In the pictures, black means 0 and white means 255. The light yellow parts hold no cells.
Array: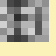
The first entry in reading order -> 170
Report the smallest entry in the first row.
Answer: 58
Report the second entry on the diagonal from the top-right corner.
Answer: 113
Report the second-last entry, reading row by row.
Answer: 157
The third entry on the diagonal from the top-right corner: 143
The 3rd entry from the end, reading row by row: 129
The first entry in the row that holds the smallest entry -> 129
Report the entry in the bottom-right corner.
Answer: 157
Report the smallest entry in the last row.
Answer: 58

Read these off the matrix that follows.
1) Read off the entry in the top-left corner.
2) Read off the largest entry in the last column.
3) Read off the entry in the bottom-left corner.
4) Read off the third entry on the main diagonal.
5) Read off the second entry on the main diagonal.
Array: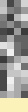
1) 185
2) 224
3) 155
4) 185
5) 129

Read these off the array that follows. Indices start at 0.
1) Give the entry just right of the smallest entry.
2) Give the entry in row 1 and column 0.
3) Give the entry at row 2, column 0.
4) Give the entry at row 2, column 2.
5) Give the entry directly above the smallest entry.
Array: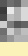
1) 233
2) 59
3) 73
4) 178
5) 86

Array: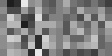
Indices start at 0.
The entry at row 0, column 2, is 46
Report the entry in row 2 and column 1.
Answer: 207
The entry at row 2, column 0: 116
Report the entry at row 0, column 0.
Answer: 116
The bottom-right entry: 116
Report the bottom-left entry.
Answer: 129
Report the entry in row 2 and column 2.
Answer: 156
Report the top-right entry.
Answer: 62
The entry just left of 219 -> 62
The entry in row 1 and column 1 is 74
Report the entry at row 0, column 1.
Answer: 30
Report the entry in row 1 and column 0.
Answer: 141
